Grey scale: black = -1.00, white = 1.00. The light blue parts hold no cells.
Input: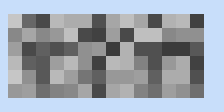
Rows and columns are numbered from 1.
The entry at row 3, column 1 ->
0.24
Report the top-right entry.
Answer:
-0.49
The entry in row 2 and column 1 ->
0.07
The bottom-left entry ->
0.19
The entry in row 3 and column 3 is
-0.25
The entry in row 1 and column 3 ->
-0.43
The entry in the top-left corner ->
0.55
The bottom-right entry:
-0.14
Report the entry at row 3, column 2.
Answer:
-0.43

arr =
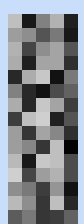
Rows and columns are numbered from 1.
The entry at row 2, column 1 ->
0.23
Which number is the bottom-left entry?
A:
-0.28
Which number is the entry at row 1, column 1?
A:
0.50
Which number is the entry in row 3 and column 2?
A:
-0.46
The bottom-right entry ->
-0.23
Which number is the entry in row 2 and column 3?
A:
-0.34
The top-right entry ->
-0.75
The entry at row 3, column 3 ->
0.11
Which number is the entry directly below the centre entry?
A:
0.29
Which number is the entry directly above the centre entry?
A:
0.56
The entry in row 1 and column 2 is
-0.81
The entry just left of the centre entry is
0.50
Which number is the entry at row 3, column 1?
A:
0.40
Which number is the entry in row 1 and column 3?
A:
0.01
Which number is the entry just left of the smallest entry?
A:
0.50
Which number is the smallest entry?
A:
-0.98
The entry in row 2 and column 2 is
0.11
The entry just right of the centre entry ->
-0.75

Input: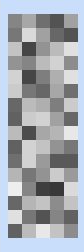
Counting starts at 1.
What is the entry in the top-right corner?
0.26
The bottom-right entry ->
0.10
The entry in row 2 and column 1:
-0.07
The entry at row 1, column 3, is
-0.13
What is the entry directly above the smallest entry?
0.59
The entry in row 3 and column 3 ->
0.15
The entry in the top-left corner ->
0.04
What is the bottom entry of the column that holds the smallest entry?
0.53
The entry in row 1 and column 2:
0.31
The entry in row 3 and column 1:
0.53
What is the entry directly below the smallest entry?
0.10
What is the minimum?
-0.56
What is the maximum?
0.87
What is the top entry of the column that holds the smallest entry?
-0.35
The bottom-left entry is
-0.24
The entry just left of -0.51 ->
0.04
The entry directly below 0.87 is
-0.19
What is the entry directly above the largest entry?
0.42
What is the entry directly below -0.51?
0.53

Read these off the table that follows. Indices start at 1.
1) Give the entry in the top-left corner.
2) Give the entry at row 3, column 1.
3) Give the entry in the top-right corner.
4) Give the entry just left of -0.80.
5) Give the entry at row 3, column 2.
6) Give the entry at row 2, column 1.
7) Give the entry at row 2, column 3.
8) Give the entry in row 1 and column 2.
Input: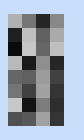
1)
0.39
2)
-0.91
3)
0.07
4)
0.45
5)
0.56
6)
-0.75
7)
-0.25
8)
-0.08
